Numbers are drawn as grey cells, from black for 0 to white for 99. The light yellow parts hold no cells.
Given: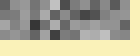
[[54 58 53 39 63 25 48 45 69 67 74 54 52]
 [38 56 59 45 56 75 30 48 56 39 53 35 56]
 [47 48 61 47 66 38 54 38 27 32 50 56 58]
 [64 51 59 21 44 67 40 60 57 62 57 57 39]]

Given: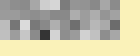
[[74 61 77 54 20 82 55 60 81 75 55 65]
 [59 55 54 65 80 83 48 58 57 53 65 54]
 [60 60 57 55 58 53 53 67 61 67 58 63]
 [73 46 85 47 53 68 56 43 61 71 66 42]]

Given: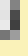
[[46 61]
 [89 51]
 [88 29]
 [91 25]]

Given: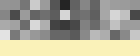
[[88 47 67 59 54 40 40 35 53 72 67 40 53 77]
 [58 57 46 79 60 33 14 38 52 39 64 61 60 58]
 [52 29 60 39 43 36 83 41 44 37 65 83 75 28]
 [66 63 42 84 68 26 22 28 50 41 58 75 61 61]]

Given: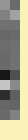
[[41 50]
 [58 41]
 [50 63]
 [44 44]
 [40 41]
 [42 43]
 [41 44]
 [41 44]
 [ 9 31]
 [76 53]
 [18 37]
 [40 39]]

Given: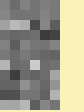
[[65 64 71 36 52 45]
 [50 42 50 45 49 47]
 [52 45 45 45 51 47]
 [63 72 68 29 52 36]
 [43 40 41 43 23 26]
 [50 36 51 46 45 51]
 [47 42 47 43 40 39]
 [70 41 43 79 42 44]
 [40 24 42 39 42 64]
 [39 39 56 47 40 57]
 [31 31 46 45 38 69]]

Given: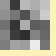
[[48 63 61 91 45]
 [59 22 72 67 75]
 [56 46 31 60 79]
 [44 20 67 36 39]
 [51 23 18 51 40]]

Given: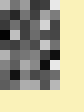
[[36 43 67 66 32 71]
 [71 45 60 21 24 90]
 [29 15 45 25 63 48]
 [22 43 24 44 82 26]
 [ 1 74 25 42 30 27]
 [27 24 39 29 77 44]
 [69 41 46 50 25  6]
 [51 36 66 53  5 90]
 [38  7 49 28 34 42]]
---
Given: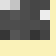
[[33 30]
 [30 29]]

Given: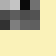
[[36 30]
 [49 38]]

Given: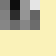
[[17 58]
 [42 52]]

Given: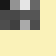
[[28 33]
 [25 66]]

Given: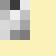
[[92 75]
 [81 64]]

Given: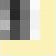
[[15 43]
 [27 46]]

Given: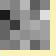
[[49 59]
 [22 61]]

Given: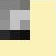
[[76 76]
 [75 58]]
